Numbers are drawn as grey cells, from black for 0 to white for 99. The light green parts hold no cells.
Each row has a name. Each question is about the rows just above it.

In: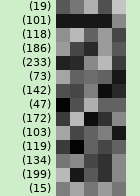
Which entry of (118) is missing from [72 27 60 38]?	[56]
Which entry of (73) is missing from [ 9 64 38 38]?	[42]
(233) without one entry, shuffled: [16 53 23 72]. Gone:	[13]

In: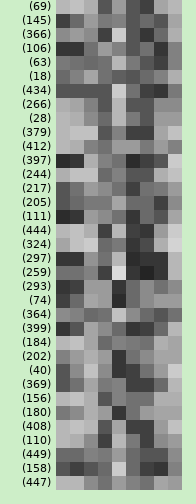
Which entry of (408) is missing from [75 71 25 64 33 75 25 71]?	[60]
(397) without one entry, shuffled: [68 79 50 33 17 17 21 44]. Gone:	[25]
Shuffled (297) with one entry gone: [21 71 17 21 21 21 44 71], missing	[57]
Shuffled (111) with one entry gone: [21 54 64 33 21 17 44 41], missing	[60]
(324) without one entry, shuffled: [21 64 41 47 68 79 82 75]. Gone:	[29]
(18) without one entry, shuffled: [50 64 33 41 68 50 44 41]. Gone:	[37]

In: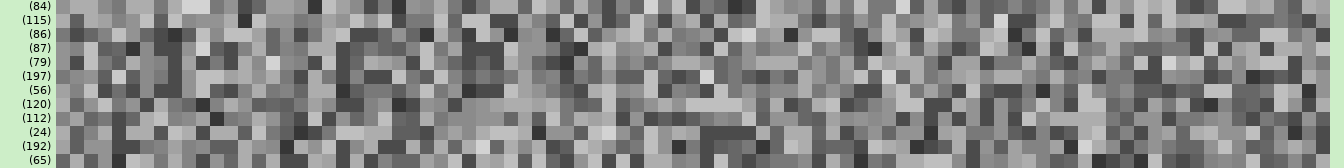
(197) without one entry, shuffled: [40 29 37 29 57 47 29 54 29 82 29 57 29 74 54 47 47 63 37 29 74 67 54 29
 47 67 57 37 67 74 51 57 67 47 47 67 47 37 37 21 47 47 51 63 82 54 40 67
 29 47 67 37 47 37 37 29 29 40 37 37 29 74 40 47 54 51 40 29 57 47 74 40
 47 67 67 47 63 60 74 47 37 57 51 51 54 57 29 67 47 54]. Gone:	[78]
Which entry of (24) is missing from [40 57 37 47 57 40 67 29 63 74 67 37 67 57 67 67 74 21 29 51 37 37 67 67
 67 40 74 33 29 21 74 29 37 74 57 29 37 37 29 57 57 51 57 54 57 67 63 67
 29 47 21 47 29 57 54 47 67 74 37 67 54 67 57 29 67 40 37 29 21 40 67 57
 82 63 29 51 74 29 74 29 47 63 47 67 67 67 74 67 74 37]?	[71]
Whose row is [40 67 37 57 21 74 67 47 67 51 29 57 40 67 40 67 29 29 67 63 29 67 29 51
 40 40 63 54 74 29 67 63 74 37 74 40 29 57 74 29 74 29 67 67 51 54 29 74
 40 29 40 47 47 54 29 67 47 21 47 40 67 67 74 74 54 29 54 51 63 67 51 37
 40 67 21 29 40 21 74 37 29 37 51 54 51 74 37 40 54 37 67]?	(65)
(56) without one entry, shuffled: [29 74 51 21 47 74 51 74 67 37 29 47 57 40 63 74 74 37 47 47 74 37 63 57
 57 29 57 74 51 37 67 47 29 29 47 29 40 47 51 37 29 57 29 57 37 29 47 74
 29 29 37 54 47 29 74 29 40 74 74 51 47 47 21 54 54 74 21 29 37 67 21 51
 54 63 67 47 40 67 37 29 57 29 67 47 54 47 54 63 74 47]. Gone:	[43]
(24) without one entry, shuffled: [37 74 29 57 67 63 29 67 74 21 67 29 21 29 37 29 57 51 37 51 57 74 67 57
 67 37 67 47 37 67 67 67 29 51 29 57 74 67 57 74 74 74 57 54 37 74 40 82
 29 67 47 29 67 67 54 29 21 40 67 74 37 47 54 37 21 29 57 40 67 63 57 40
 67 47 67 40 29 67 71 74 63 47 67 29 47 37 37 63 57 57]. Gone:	[33]
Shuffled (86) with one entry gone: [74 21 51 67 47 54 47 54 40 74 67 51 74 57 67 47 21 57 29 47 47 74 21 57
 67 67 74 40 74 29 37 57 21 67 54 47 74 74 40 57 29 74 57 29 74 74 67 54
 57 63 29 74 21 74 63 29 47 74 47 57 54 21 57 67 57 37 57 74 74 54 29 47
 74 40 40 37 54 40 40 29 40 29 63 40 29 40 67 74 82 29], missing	[25]
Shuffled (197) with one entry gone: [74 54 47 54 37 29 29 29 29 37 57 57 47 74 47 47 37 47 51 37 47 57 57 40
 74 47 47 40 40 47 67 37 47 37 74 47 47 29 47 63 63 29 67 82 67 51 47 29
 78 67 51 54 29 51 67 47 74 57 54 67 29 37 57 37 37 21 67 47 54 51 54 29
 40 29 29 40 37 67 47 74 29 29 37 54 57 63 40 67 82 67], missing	[60]

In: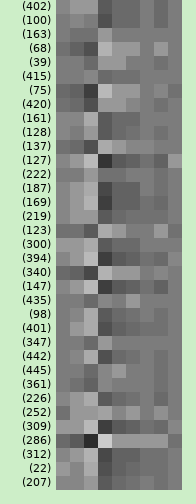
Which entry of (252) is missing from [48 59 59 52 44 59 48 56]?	[63]
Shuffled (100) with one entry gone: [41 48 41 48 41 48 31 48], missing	[52]
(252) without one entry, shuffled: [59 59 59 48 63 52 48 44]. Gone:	[56]

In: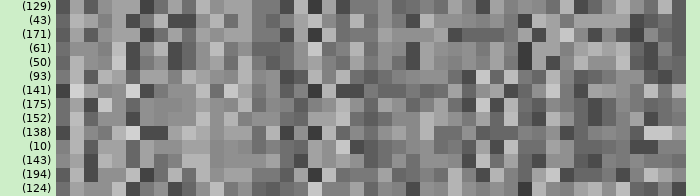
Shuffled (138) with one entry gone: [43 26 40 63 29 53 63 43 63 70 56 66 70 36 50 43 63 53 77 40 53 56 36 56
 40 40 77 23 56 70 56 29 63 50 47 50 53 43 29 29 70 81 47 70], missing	[73]
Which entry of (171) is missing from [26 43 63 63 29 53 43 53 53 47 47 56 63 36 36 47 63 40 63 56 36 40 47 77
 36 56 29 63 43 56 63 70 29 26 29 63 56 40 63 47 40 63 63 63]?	[23]
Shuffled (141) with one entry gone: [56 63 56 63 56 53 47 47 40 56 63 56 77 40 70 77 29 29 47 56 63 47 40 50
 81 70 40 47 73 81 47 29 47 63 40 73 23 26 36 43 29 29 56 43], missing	[60]
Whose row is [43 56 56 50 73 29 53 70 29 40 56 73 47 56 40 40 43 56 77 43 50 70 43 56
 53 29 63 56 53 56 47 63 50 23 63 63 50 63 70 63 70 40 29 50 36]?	(61)
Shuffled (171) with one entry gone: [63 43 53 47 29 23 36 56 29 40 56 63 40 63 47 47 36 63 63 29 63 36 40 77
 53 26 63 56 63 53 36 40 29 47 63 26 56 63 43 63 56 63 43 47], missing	[70]
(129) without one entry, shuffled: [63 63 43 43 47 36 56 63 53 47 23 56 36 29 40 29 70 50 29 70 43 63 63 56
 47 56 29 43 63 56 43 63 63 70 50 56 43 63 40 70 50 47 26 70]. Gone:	[33]
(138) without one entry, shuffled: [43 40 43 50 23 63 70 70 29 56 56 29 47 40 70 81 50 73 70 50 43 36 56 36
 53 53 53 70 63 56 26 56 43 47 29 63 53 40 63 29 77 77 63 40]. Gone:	[66]

